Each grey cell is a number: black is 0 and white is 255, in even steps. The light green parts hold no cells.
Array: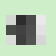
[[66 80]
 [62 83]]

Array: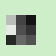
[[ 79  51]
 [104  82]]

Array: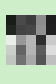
[[ 67  71]
 [152 182]]

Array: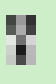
[[171  66]
 [113 212]]

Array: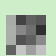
[[135 111]
 [ 82  96]]

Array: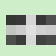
[[205 224]
 [ 60 216]]

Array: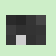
[[ 49  51]
 [205  49]]

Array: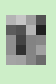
[[ 82 181]
 [ 68 131]]
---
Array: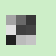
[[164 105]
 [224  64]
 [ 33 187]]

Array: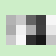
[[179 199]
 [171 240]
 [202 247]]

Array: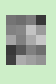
[[116 109]
 [130 135]
 [165 129]]

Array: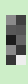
[[139  64]
 [ 89  85]
 [ 28 101]]

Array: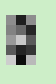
[[141  31]
 [130 105]
 [153 200]]

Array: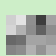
[[207 227]
 [213 177]
 [104 111]]
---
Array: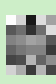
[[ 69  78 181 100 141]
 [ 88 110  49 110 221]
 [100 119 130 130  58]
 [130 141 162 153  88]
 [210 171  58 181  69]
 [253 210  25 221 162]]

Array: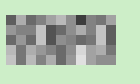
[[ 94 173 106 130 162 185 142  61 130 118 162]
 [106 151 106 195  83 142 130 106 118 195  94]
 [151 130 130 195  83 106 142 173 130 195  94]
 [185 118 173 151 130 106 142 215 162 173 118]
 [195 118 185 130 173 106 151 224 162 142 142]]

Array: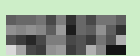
[[ 82  60  39  72 125 125  72  82  60 116  82 176]
 [ 94 104 104 116  72 125  49 104  72 116 116  94]
 [145 134 145 134  94 155  28 104  94 145  94  49]
 [217 164  72  60 145 155  60  82 176 134  19  19]]

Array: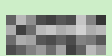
[[ 76  98 130 154 109 163  64  98 185 154]
 [ 98 185 142  76  64  87  76 197 130  53]
 [109 173 163  87  76  98  76 130 121  87]
 [173  64 109 185 197 173 185 209 173 185]]

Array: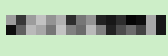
[[ 14  96 185 167 118 194 128 107 185 128  34  76 107  66 167  23]
 [156  55 156 194 147 176  45 118 147  34  23  45   5  14 167  23]]

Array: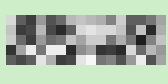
[[ 52 164 237 118 237 237  42 142 164  52  61  42 216 106 184 153]
 [ 94  72  94 228 174  61  72 228 247 118 130  82 153 237  82 164]
 [195  61  72 184  72  42  94 216 228 216 216 195  82 195  42 174]
 [204 106  61 153 106 118 195 164 204 204 118 174 118  30 130 195]
 [216  94  61 153  82 106 184 195 184 174 130 204  94  94 118 164]]

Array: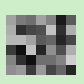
[[ 59  16 194  37 143  79 174]
 [131  48  16 111 111 131 206]
 [143 153  59 153  70 102  37]
 [162 122 111 162 131  26  91]
 [174  48  70  79 194  48 174]
 [183 183 162  91 102  37  70]]

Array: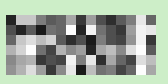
[[ 36 199 199 125  91 102 167  56 157  79  46  91 125 231 102]
 [ 79  36  91  26 113 102 253  36 242 113  79  56 157 242 231]
 [102 199 221 189 211  91  46  79  26 125  79  68 147 242  56]
 [137 167 178  56  79  68 242 125 231  46 167 102  68 221 189]
 [147 178 221 157  56 137 231  26 189 113 125  68 102 253 167]
 [178 211 253 113  68 178 137 157  36 167 189 137 221 253  91]]
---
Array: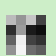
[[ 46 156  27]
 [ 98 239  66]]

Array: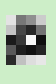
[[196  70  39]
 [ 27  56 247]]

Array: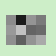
[[153 193 100]
 [143  95 147]]

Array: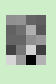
[[ 98 112 175]
 [101 101 143]]

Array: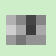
[[206 168  60]
 [154 118 147]]

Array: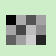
[[165  70 189]
 [ 97 160 204]]
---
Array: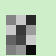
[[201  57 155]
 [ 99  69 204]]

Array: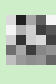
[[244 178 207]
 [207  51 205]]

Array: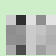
[[142 149 202]
 [145 143 202]]

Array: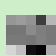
[[117 118 139]
 [121 121 118]]

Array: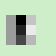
[[155  34 234]
 [155  71 183]]

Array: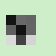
[[ 95  18 101]
 [218  66 212]]

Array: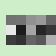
[[231  28 165]
 [ 61  50 101]]

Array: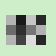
[[108  47 118]
 [180  66 221]]

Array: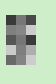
[[128 134 204]
 [ 86 118  58]]
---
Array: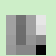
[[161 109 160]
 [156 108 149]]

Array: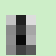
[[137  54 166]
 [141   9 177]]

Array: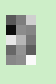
[[ 14 140 133]
 [231 182 119]]

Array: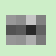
[[ 82  89  41]
 [150 146 173]]

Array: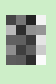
[[185  45 144]
 [ 97  96  58]]

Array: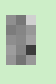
[[124 133 151]
 [142 136 161]]

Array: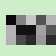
[[180  18  18]
 [177  75  41]]
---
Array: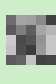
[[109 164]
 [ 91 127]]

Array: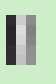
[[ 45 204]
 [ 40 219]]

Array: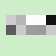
[[204 183]
 [ 92 201]]

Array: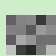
[[ 98 131]
 [129 127]]

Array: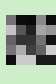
[[114  12]
 [195  86]]

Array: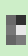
[[105  48]
 [119 231]]

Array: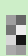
[[158 101]
 [115 237]]

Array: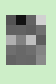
[[83 18]
 [97 98]]
